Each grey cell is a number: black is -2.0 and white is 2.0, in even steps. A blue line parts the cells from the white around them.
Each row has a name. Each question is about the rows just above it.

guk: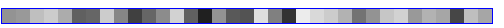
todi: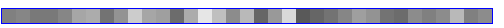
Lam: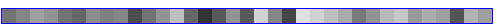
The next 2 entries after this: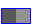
[-0.6  1.3]
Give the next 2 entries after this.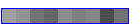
[0.3 1.0]
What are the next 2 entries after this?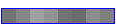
[0.2 0.9]

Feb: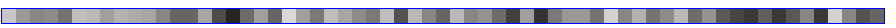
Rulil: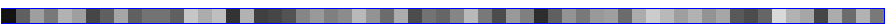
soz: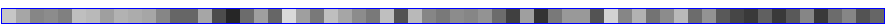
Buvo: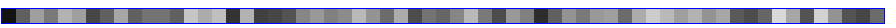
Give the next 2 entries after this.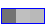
[0.5 0.8]
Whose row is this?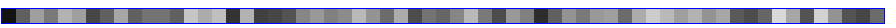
Buvo
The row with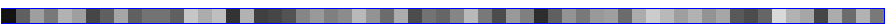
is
Rulil
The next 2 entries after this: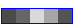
[1.3 0.3]
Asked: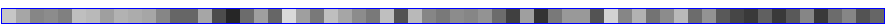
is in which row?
soz

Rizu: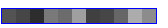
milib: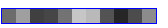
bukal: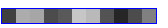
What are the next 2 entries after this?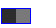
[-0.3  0.5]
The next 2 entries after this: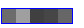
[0.7 0.2]
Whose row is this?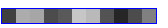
bukal
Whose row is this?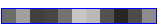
milib
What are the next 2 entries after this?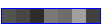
[-0.9 -0.4]

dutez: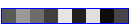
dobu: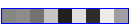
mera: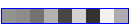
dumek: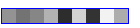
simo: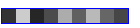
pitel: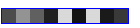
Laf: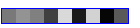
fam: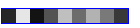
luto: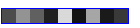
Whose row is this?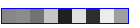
dobu
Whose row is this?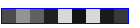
pitel

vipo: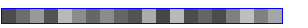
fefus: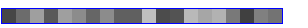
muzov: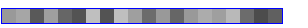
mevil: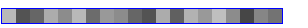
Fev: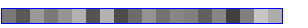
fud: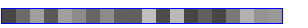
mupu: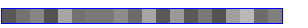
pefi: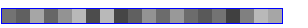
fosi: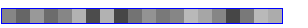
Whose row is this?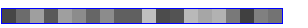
fefus
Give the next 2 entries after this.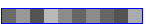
[-0.9  0.9]
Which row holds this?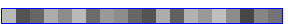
mevil
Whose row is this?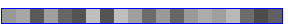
muzov

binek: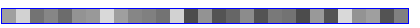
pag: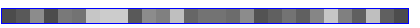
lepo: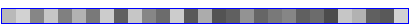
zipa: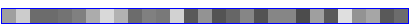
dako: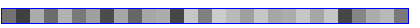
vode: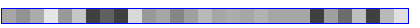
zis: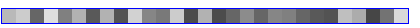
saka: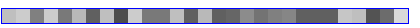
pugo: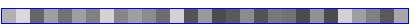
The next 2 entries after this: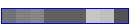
[-0.3  1.4]
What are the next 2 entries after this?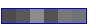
[-0.8  0.3]
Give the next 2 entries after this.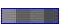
[1.1 0.8]
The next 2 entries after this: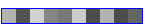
[ 0.2 -0.4]
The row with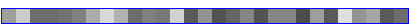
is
zipa
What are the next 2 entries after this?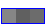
[-0.8  1.1]

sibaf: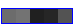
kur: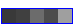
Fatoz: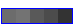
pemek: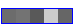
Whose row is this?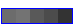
Fatoz
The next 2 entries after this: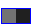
[-1.4 -0.7]
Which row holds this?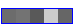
pemek

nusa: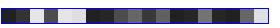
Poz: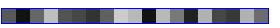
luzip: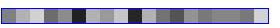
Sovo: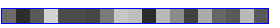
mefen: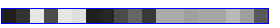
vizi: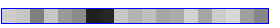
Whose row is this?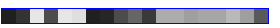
mefen
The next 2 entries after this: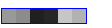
[1.0 0.6]
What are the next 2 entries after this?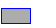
[0.5 0.6]
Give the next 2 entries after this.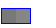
[ 0.1 -0.1]
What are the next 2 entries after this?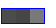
[1.1 1.0]
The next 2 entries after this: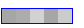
[1.4 0.5]

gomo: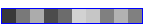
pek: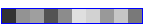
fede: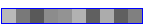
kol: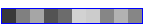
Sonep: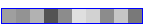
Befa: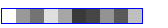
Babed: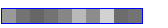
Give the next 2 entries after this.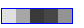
[-0.6  1.0]
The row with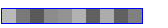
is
fede
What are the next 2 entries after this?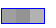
[-0.7  0.2]
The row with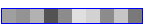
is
Sonep
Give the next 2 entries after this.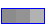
[-0.5  0.7]
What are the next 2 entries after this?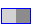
[ 1.1 -0.1]

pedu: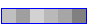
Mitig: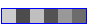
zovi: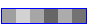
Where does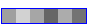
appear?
zovi
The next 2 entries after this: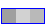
[0.6 0.0]
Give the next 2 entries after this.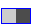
[ 1.0 -0.7]
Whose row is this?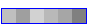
pedu
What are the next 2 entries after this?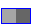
[ 0.7 -0.2]
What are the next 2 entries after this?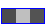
[ 0.4 -0.3]

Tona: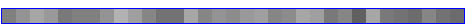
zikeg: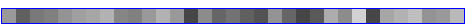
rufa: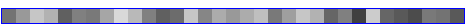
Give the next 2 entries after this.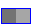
[0.1 0.3]
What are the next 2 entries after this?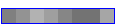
[0.1 0.3]
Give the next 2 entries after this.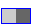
[-0.6 -0.8]
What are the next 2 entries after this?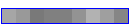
[-0.2 -0.2]
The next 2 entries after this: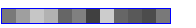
[-0.2 -0.6]

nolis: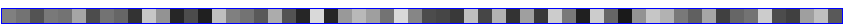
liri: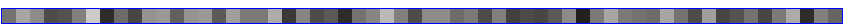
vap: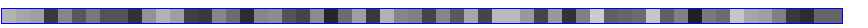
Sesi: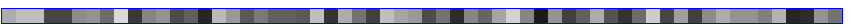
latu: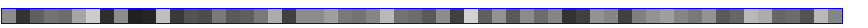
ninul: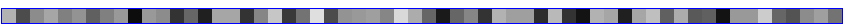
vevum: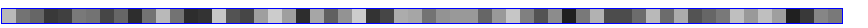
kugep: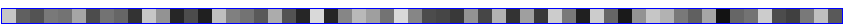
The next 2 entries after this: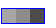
[-0.7  0.0]
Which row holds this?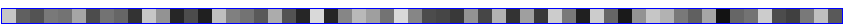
kugep
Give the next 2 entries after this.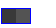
[-0.8 -0.1]
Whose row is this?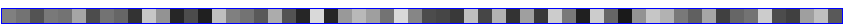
nolis
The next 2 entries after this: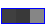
[-0.3 -1.3]

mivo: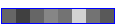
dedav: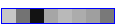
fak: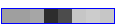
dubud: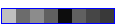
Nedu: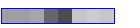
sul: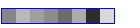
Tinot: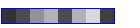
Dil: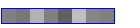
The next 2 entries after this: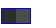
[1.1 1.2]
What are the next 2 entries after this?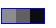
[-0.5 -0.9]
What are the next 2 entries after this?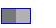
[ 0.0 -0.5]

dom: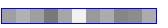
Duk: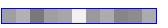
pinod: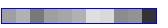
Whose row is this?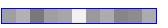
Duk
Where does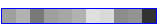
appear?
pinod
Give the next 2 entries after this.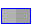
[-0.1  0.6]
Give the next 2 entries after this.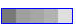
[1.4 0.2]
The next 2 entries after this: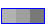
[0.6 1.8]

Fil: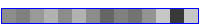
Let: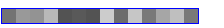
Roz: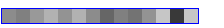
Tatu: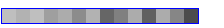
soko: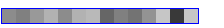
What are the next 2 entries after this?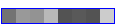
[-0.3  1.1]
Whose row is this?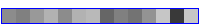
soko
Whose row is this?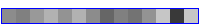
Roz
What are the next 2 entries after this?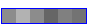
[0.3 1.1]

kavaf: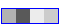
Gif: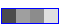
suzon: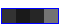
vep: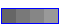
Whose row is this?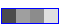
Gif
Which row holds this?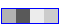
kavaf
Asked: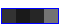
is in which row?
suzon

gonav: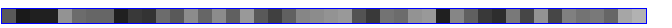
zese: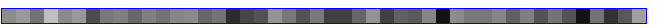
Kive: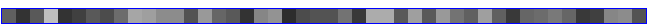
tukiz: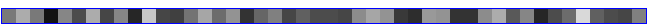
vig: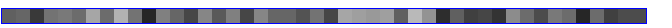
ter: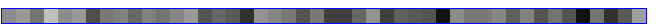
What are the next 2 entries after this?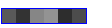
[-0.7 -0.7]
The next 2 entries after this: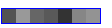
[-1.3 -0.8]
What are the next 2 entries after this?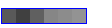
[ 0.4 -0.7]
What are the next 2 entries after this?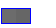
[-0.4 -1.5]
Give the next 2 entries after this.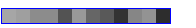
[-0.8 -0.7]
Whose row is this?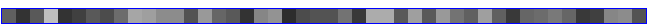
Kive

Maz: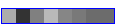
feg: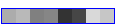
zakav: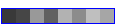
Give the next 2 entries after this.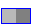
[ 0.1 -1.2]
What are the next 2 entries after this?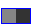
[-0.9  1.4]
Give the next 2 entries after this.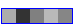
[-0.1 -0.3]
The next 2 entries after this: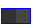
[1.4 1.1]
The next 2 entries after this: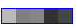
[1.4 1.1]

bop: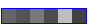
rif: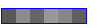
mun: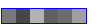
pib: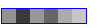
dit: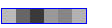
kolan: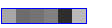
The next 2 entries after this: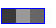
[0.7 1.1]
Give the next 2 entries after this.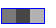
[-0.5 -0.3]
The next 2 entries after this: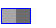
[-0.2  0.0]
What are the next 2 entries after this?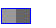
[0.7 1.1]
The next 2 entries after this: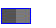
[-0.8  1.0]
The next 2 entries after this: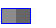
[0.4 0.1]

